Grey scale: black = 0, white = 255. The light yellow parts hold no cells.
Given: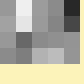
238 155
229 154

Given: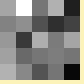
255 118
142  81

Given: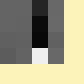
101  37
 99  11

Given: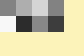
173 213
 44 136

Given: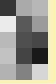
170 183
 89 155

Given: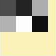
 35 173
253  16
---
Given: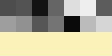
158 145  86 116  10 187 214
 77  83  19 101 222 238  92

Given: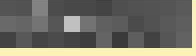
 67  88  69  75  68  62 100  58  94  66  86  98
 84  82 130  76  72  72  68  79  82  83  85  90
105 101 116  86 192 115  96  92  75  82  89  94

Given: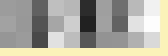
150 155  73 225 189  86 147 148 176 217
156 153  97 191 183  44 159 111 185 241
162 152  83 166 206  33 161  98 226 253

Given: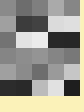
 44  41 187 225  30
138 109 127 170 134
160  60  66 219 223
115 227 235  40  39
133 141 148 133 120
160 139 109 154 198

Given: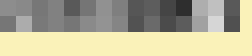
118 172 121 129 118 138 147 133  82 106  75  92 161 214  80
141 137 119 129  89 117 145 127  86  93  69  46 174 192  89

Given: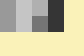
153 197 117  53
153 197 176  53
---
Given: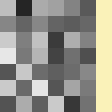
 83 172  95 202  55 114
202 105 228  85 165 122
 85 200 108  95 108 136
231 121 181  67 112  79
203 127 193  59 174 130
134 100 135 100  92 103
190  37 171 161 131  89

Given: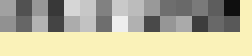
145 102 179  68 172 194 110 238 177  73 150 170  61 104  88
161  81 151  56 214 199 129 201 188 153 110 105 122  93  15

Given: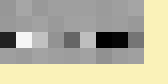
159 155 163 159 157 162 145 156 160
 33 245 193 147 101 190   1   6 117
153 157 162 154 161 162 156 158 153
151 166 153 159 159 159 155 159 165

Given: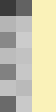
106 201
194 186
129 199
188 194
136 204
181 193
 58  98

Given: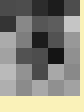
175 139 168 144 162
186 146  74 168 137
162  82  77  20 144
171 126  28  82 152
 52 136  86  93 197
 75  77  44  28  77

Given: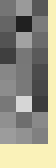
156 146 128
144 110 137
120 214  60
141 121  71
135 120  75
 63 119  90
 83 162 107
101  32 123
117 154  87
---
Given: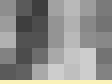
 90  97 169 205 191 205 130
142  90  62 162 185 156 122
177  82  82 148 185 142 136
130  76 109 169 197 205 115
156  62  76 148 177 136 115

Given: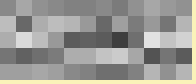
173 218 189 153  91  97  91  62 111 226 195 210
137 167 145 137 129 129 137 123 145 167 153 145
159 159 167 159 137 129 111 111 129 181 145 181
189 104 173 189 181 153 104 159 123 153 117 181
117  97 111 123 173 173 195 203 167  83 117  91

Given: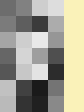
102 213 158  79
165 206 233 150
 86 199 227  44
109 129 206 221
123  94  59 172
193  65  26 116
186  51  32 137

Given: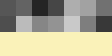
 78 187 134 147 201 126  56
 86  99  36  70 174 162 113

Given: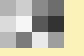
219 247  88  51
178 206 136 108
186 123 233 157

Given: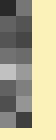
193 155
 79 149
 99 127
 40 120
114 107
 99  85
 85  71
134  63

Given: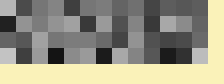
 33 147 124 147 161  57 154  81 132  57 168 139 100
100  87 161 118 124 124 106  69 147  81  69  75 106
182  75 118 132  63 118 124 100 112  69  93  87  93
195  63 154  20 139 154  27 168 132  87  27  49 188

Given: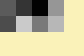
 76 202 121 183
 91  52   2 150

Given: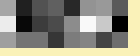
159 116 116  54 124 132  68 110
166  32  82  96  40 147 153  90
236   8  60  75 140 249 201   0
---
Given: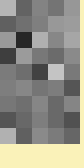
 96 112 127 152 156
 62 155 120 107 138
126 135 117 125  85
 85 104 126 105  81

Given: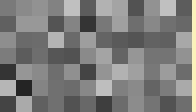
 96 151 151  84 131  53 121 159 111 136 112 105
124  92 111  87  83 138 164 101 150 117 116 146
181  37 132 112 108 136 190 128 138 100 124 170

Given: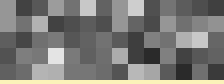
150 115 178  66  78  92  79 150 100  74 150 112 131 146
 82 127 120 227 122  96 111 172  62  43 128  66  88  99

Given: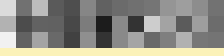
178  76  98  97  72 124  28 137  51 205 163  91 158 108

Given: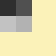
194 178

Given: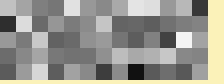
 46 220 106 150 123 139 197 100 103  94 113 125 131
108 136 165 120 114 115 144 189 169 177 199 136 132

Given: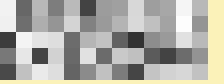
240 110 174 149 212 129 154 180 217 192 163 253 148
120 231  68 210 105 225 107 201 192  91  67 108 147

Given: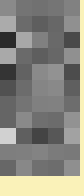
171 107  94 103 144
169 106  94 103 144
 81 108 133 137  95
101 138 111 108 146
126 127 131 123 121
